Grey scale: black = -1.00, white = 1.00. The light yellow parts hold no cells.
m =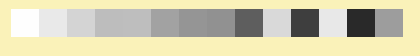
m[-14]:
0.99
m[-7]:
0.14
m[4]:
0.49
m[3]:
0.48

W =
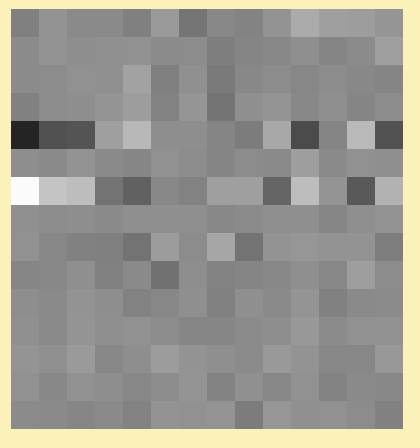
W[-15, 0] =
0.00
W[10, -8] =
0.12
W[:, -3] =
[0.25, 0.04, 0.10, 0.12, 0.04, 0.08, 0.16, 0.05, 0.15, 0.06, 0.01, 0.09, 0.06, 0.02, 0.14]
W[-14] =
[0.09, 0.15, 0.11, 0.13, 0.14, 0.09, 0.10, -0.01, 0.04, 0.07, 0.12, 0.04, 0.09, 0.25]
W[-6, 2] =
0.12
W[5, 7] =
0.04
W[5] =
[0.11, 0.08, 0.15, 0.08, 0.05, 0.14, 0.10, 0.04, 0.10, 0.08, 0.24, 0.08, 0.14, 0.12]
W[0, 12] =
0.23
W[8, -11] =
0.00
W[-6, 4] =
0.08
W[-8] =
[0.13, 0.10, 0.11, 0.08, 0.12, 0.12, 0.12, 0.07, 0.09, 0.12, 0.12, 0.05, 0.12, 0.15]
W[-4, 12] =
0.14
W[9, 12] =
0.24
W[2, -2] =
0.07
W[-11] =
[-0.72, -0.37, -0.34, 0.25, 0.44, 0.11, 0.11, 0.04, -0.03, 0.32, -0.41, 0.04, 0.45, -0.36]
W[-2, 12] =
0.08
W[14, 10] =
0.13
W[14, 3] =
0.08
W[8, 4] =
-0.10
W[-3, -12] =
0.21
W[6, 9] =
-0.21
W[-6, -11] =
0.01
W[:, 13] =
[0.17, 0.25, 0.04, 0.10, -0.36, 0.12, 0.40, 0.15, -0.02, 0.10, 0.09, 0.14, 0.19, 0.07, 0.01]
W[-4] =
[0.13, 0.08, 0.16, 0.12, 0.14, 0.10, 0.05, 0.05, 0.09, 0.11, 0.19, 0.09, 0.14, 0.14]
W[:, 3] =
[0.08, 0.13, 0.13, 0.16, 0.25, 0.08, -0.10, 0.08, 0.00, 0.01, 0.11, 0.12, 0.07, 0.11, 0.08]
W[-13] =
[0.09, 0.10, 0.14, 0.13, 0.27, 0.00, 0.13, -0.04, 0.07, 0.10, 0.06, 0.10, 0.07, 0.04]
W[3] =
[0.01, 0.10, 0.11, 0.16, 0.23, 0.03, 0.17, -0.09, 0.12, 0.16, 0.07, 0.12, 0.04, 0.10]
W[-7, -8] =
0.10
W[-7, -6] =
-0.10
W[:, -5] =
[0.15, 0.07, 0.10, 0.16, 0.32, 0.08, -0.21, 0.12, 0.15, 0.07, 0.08, 0.11, 0.20, 0.06, 0.18]

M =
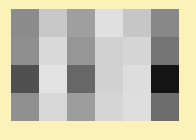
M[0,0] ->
0.10
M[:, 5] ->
[0.07, -0.09, -0.84, -0.15]
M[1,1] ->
0.70
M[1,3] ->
0.64
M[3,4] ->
0.74
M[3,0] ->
0.13
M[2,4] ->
0.73

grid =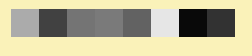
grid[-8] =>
0.34
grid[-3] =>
0.80
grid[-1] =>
-0.61

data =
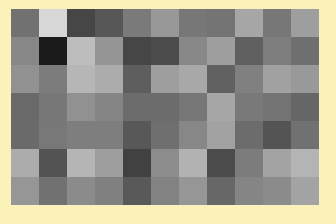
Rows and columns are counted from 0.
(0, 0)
-0.11
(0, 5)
0.19
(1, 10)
-0.13
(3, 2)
0.14
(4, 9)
-0.34
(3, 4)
-0.15
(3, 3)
0.04
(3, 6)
-0.07
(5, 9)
0.28
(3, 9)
-0.10
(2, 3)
0.35
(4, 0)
-0.17
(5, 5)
0.10
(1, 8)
-0.25
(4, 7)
0.27
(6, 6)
0.18
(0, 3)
-0.32

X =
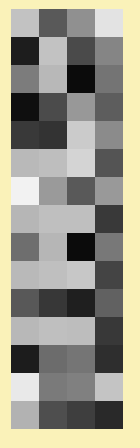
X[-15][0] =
0.52
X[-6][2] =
0.56
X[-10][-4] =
0.45
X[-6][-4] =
0.45
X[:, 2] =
[0.13, -0.42, -0.91, 0.19, 0.59, 0.66, -0.30, 0.50, -0.91, 0.56, -0.76, 0.48, -0.08, 0.00, -0.51]
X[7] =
[0.43, 0.50, 0.50, -0.55]
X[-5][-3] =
-0.57
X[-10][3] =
-0.34
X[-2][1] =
-0.04
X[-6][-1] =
-0.47
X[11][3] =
-0.56
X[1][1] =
0.52
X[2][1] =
0.44
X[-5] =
[-0.31, -0.57, -0.76, -0.24]
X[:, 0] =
[0.52, -0.77, -0.03, -0.88, -0.55, 0.45, 0.90, 0.43, -0.14, 0.45, -0.31, 0.44, -0.78, 0.83, 0.40]

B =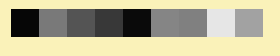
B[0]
-0.95
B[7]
0.80
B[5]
0.04
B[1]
-0.05

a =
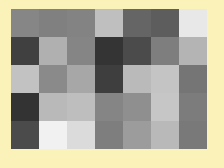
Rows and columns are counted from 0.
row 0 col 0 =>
0.05
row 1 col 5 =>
-0.01
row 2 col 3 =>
-0.51
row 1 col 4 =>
-0.41
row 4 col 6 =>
-0.05
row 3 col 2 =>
0.49
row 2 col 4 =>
0.46
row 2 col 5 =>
0.54
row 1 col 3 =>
-0.59
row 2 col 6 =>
-0.08
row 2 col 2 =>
0.31

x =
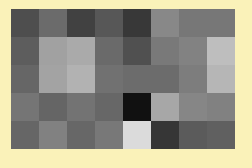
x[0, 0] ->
-0.39
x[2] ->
[-0.20, 0.28, 0.40, -0.11, -0.15, -0.15, -0.02, 0.43]
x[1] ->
[-0.27, 0.26, 0.33, -0.17, -0.37, -0.05, 0.02, 0.49]
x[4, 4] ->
0.72
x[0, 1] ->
-0.16
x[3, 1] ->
-0.21
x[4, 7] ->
-0.25
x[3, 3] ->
-0.19
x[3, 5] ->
0.31
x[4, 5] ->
-0.58
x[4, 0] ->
-0.20
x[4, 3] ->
-0.06

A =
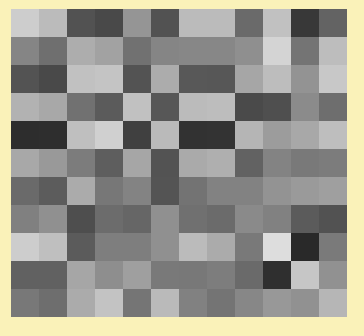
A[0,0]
0.61
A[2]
[-0.35, -0.43, 0.51, 0.54, -0.35, 0.35, -0.31, -0.32, 0.30, 0.48, 0.15, 0.57]
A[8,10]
-0.68
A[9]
[-0.24, -0.24, 0.30, 0.11, 0.25, -0.05, -0.06, -0.02, -0.17, -0.63, 0.55, 0.14]
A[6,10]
0.21
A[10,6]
0.01
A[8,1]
0.50
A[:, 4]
[0.17, -0.11, -0.35, 0.51, -0.50, 0.30, 0.03, -0.20, -0.01, 0.25, -0.08]
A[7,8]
0.08
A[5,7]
0.37
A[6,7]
0.02
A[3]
[0.40, 0.32, -0.11, -0.29, 0.51, -0.32, 0.47, 0.48, -0.42, -0.38, 0.09, -0.14]
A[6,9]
0.15
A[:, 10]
[-0.56, -0.09, 0.15, 0.09, 0.32, -0.05, 0.21, -0.29, -0.68, 0.55, 0.14]
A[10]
[-0.06, -0.14, 0.34, 0.53, -0.08, 0.46, 0.01, -0.09, 0.06, 0.19, 0.14, 0.43]
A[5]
[0.32, 0.20, -0.03, -0.26, 0.30, -0.35, 0.33, 0.37, -0.23, 0.03, -0.05, -0.03]
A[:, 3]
[-0.43, 0.27, 0.54, -0.29, 0.63, -0.26, -0.07, -0.15, -0.01, 0.11, 0.53]
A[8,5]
0.13
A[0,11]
-0.22
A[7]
[0.00, 0.13, -0.39, -0.15, -0.20, 0.13, -0.12, -0.16, 0.08, 0.01, -0.29, -0.36]
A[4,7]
-0.60
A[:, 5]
[-0.36, 0.04, 0.35, -0.32, 0.46, -0.35, -0.34, 0.13, 0.13, -0.05, 0.46]
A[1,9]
0.66
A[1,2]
0.36
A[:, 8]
[-0.17, 0.12, 0.30, -0.42, 0.42, -0.23, 0.02, 0.08, -0.05, -0.17, 0.06]

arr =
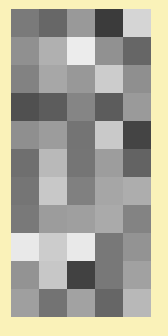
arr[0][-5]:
-0.04
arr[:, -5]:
[-0.04, 0.13, 0.02, -0.37, 0.12, -0.13, -0.08, -0.05, 0.83, 0.15, 0.25]
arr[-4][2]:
0.25
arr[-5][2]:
0.00
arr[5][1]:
0.45
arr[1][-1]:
-0.20
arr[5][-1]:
-0.22
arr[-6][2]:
-0.08
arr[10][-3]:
0.27
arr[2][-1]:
0.12
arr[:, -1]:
[0.67, -0.20, 0.12, 0.21, -0.47, -0.22, 0.36, 0.03, 0.15, 0.26, 0.44]
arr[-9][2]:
0.19
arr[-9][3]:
0.60
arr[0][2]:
0.20
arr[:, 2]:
[0.20, 0.85, 0.19, 0.04, -0.09, -0.08, 0.00, 0.25, 0.83, -0.49, 0.27]
